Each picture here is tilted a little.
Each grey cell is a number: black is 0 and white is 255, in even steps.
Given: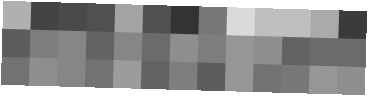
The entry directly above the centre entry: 51
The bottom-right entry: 142
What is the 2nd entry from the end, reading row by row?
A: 150
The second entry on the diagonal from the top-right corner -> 107
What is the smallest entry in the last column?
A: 59
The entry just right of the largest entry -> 190
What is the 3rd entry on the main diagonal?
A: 134
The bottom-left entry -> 114
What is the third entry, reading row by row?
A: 74
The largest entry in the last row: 156

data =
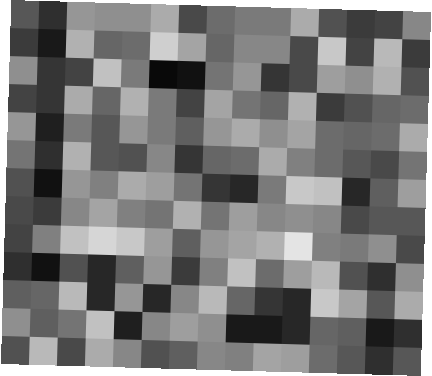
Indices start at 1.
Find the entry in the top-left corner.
87
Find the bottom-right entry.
87
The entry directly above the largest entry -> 143
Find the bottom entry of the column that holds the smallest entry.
81
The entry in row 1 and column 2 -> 47
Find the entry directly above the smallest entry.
207
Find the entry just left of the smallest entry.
122
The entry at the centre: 53
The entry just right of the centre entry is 39
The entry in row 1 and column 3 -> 150
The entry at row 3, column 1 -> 143
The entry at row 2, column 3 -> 177
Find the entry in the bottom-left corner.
81
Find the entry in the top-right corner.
135
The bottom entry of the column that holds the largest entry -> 158
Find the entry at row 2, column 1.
59
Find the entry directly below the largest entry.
158
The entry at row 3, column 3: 67
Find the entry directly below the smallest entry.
122

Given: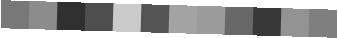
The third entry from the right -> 56
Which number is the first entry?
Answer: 120
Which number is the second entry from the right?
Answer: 147
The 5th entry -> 203

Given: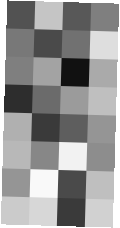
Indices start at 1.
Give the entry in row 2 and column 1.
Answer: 120
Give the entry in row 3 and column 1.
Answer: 127
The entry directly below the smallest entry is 155
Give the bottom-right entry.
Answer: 209
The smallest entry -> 17
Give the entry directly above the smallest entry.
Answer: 113
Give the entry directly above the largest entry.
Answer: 135
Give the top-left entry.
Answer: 82
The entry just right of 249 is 74
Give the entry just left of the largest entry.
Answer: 149

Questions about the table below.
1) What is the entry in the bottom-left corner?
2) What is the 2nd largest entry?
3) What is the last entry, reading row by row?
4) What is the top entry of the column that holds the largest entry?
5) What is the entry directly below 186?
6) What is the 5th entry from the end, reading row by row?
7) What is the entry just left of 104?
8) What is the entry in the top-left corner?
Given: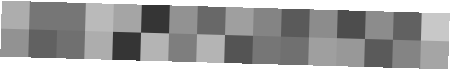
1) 146
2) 186
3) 165
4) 200
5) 173
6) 159
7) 146
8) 173
